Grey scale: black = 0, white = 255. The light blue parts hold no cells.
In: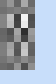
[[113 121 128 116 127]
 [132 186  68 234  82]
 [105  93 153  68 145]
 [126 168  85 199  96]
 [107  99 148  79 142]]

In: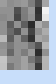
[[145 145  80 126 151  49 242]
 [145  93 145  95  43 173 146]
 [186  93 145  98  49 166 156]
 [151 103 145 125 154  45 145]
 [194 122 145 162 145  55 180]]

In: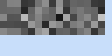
[[102 104 105  38  99 141 116  98 154  51 109 120 105 101  39]
 [ 76  77  74  70 152 128  41 152 137  70 124 134  88 154  69]]

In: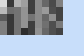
[[185 110 115 147  62 138 154  79  67]
 [126  56 115 147  62 138 112  79 121]]

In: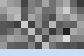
[[155 178 176  91 129 156 109 114 172 206 136 100]
 [ 86  80  62 206  64 140  86 183  93 107  98 165]
 [132 164 152 145  91 182  73 152 166 217 129 132]]

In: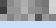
[[ 61 149 151 179 144 138 123 207]]

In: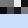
[[ 10  68  24 123]]

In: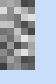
[[219 144 210 177 136]
 [196 193 120  78 123]
 [144 111 170 229 191]
 [138 103 191 224 172]
 [ 63 129 143 109  95]]

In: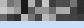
[[201 179 153  26  92 149 150 107 169 172  64  44]]
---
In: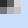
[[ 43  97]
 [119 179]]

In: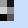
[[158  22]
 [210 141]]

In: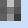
[[ 98 192]
 [ 90 119]]

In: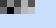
[[ 58 140]
 [106   0]]

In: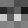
[[117 116]
 [ 38  67]]

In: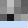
[[138 193]
 [146 172]]

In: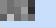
[[134 113]
 [134 110]]
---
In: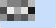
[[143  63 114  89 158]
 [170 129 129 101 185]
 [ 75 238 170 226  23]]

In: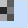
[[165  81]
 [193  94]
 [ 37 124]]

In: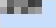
[[159  75 171  90 146 159]
 [196 102 130 130  60  75]]

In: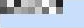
[[ 74 101 175 160 144 205 113 250 129]
 [113 236  46 205 191 160 250 175  33]]

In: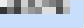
[[ 52 113  64 180 152 139 222 222  77 180]
 [237 193  89 208 113 208 152 127 101 208]]

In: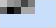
[[ 98   4  41 168 168]
 [196 152 137  70 125]]

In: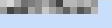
[[152  68  97  84 167 139 199 167 139  97 152  84 113 183]
 [199 215 167 113 125 139 167 125  68 183 183 167 183 152]]

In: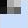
[[ 24 125  98]
 [ 10 170 200]]
